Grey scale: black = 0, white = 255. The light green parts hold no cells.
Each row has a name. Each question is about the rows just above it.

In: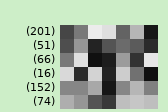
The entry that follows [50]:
[230]
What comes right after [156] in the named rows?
[50]
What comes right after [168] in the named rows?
[23]
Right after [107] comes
[91]

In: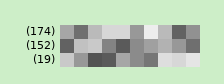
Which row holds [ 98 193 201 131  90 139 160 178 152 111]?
(152)
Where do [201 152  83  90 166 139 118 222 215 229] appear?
(19)
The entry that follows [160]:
[178]
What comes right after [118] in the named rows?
[222]
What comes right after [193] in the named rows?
[201]
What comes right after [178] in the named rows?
[152]
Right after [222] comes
[215]

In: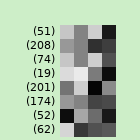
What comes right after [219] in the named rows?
[234]
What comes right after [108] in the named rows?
[25]
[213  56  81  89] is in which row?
(62)
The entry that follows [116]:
[206]
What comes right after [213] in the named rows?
[56]
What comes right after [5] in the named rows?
[138]
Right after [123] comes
[13]

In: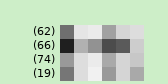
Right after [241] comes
[153]
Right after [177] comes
[146]
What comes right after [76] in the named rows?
[90]
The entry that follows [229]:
[235]
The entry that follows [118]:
[221]
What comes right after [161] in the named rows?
[213]
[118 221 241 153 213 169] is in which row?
(19)

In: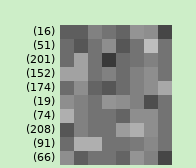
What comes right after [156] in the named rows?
[175]
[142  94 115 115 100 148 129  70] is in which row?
(66)
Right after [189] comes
[115]
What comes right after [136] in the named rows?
[115]
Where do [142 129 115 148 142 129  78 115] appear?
(19)
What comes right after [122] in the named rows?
[136]

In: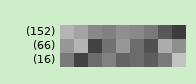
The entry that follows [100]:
[108]
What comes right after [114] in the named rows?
[151]
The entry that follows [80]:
[172]

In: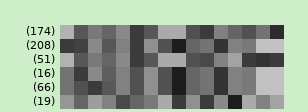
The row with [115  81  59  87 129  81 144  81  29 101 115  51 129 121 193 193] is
(66)
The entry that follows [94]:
[129]
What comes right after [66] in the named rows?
[137]

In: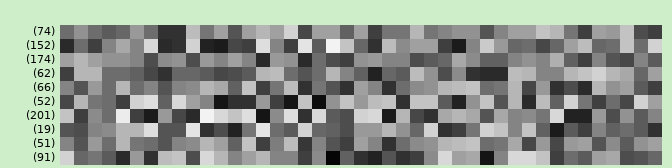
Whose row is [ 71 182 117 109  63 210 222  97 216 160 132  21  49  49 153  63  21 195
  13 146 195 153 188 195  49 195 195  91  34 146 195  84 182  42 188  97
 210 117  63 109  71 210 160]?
(52)
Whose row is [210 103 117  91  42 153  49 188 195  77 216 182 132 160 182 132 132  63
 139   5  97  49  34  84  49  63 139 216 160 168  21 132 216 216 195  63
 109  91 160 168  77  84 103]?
(91)
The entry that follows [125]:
[188]
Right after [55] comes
[132]
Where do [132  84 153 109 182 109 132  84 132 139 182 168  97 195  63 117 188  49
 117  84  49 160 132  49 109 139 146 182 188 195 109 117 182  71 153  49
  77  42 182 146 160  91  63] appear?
(66)
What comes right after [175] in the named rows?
[97]
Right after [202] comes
[153]

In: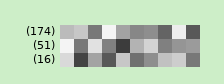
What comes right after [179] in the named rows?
[211]
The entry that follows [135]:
[142]
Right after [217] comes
[67]
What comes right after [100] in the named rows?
[237]
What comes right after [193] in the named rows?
[205]

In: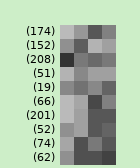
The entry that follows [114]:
[136]
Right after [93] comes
[179]
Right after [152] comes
[87]
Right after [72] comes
[129]

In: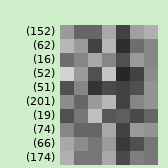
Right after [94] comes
[74]
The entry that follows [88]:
[94]
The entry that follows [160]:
[176]
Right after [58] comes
[80]
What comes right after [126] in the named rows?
[118]

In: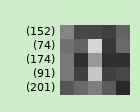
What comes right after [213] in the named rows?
[55]
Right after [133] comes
[71]
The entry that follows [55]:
[105]
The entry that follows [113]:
[99]

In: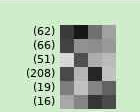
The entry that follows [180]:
[38]
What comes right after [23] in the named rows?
[112]
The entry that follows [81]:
[173]
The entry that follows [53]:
[74]
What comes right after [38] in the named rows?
[193]
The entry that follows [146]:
[140]
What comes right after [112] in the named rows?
[160]

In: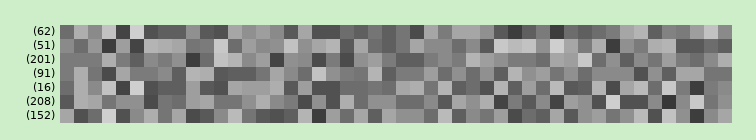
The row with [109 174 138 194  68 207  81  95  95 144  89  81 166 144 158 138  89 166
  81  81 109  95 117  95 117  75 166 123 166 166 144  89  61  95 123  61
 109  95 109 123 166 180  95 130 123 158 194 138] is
(62)
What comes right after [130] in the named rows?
[123]
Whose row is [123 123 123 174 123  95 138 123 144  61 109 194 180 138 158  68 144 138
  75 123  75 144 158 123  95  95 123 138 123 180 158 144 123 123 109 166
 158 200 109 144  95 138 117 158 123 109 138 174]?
(201)
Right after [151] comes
[61]

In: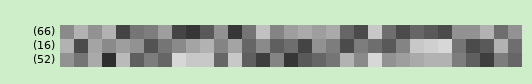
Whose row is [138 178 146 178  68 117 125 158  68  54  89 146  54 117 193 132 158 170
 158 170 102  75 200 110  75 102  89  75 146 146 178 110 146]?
(66)
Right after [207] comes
[215]
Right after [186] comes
[95]
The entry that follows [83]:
[117]

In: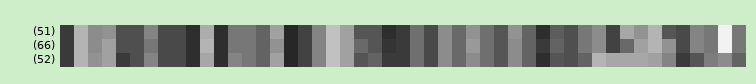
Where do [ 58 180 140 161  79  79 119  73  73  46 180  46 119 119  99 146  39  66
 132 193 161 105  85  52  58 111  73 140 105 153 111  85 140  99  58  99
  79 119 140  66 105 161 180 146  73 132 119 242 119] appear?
(66)
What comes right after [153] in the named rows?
[111]
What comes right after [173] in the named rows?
[46]
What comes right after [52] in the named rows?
[58]
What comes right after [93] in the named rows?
[79]
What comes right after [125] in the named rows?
[140]

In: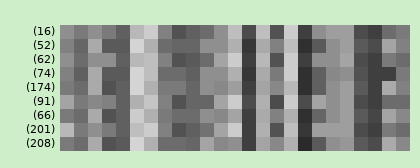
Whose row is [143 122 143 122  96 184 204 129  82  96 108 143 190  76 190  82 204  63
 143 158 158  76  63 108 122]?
(16)
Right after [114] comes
[164]
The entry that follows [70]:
[164]
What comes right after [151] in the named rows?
[90]
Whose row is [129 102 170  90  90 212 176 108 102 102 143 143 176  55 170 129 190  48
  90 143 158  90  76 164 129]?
(52)
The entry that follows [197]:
[129]

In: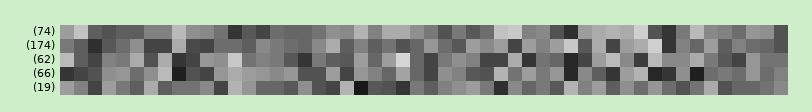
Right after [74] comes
[68]
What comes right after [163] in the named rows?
[102]
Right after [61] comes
[186]

